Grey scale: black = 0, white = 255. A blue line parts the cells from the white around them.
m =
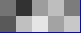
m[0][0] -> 116
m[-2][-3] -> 157
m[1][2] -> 229

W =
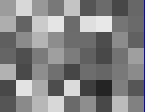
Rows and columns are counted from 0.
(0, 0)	156
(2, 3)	141
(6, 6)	72
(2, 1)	139
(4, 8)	139
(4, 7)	121
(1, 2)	203
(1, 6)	232
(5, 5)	62
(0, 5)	85
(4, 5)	109
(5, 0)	72
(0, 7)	71
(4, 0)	178
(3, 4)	124
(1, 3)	229
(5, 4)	219
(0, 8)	103
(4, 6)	102

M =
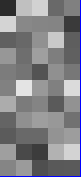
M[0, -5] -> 43
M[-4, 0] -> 100
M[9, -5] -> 159
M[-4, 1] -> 144
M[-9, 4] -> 94
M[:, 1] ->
[192, 136, 104, 110, 116, 228, 123, 144, 105, 73, 155]
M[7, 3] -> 152
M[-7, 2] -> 83
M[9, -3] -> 60
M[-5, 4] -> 146
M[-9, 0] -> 96
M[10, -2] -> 89
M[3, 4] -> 96
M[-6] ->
[129, 228, 153, 128, 219]
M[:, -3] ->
[210, 133, 145, 159, 83, 153, 132, 158, 105, 60, 79]

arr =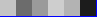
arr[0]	196
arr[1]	108
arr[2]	154

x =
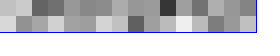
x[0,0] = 193
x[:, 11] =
[159, 239]
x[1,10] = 187
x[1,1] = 146
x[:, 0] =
[193, 216]
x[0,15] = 132
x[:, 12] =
[114, 187]
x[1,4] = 162

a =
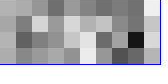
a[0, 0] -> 179
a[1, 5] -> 178
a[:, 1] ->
[172, 126, 97, 136]
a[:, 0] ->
[179, 167, 180, 173]
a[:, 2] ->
[150, 213, 128, 154]
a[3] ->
[173, 136, 154, 169, 146, 236, 151, 82, 104, 181]
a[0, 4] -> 154
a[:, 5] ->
[131, 178, 227, 236]
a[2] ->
[180, 97, 128, 146, 198, 227, 108, 162, 21, 216]

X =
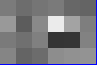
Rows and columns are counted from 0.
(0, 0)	123
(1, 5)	126
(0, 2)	117
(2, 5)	130
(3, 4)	145
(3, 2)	108

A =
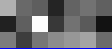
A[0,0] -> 176
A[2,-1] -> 107
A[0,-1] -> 96
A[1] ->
[33, 95, 252, 56, 114, 90, 18]
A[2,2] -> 118
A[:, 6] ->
[96, 18, 107]
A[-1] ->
[124, 61, 118, 140, 151, 164, 107]

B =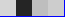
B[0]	214
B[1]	37
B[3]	205

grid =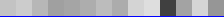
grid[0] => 195
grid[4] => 165
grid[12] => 213
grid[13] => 150

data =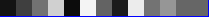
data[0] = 19
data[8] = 236
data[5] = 244
